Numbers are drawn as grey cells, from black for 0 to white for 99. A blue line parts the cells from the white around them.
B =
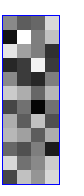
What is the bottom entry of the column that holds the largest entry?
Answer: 75
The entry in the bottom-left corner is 27
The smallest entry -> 2
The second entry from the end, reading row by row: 58
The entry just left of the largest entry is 7
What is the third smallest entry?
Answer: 11
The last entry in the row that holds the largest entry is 75
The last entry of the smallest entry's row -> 44
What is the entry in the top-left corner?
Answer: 53
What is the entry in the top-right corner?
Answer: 84
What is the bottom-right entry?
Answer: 84
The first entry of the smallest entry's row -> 27

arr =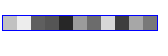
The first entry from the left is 75
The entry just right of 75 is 92
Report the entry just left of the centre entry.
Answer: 15

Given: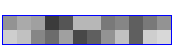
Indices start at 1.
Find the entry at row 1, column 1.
57
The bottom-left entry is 80
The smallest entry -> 23
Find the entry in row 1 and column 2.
66
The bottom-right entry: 84
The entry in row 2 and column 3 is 52

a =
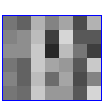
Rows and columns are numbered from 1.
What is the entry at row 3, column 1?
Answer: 55
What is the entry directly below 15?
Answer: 64
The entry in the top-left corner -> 46
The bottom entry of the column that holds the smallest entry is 59
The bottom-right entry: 83
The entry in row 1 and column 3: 69
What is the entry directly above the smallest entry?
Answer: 24
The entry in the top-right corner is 69
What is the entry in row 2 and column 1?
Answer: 51
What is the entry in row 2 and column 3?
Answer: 73

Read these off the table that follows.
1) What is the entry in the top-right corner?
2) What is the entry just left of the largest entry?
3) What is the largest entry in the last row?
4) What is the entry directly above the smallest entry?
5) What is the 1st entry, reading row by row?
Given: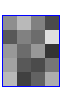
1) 29
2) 42
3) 72
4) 86
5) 55

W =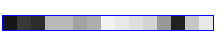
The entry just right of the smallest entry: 22
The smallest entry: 8

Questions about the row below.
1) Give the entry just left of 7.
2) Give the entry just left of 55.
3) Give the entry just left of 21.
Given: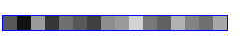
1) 34
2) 25
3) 60

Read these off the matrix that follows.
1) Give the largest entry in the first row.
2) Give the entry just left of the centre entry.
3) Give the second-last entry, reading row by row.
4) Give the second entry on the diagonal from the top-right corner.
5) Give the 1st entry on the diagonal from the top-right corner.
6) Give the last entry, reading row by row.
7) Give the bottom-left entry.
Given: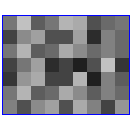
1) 75
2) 17
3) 26
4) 50
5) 46
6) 58
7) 50
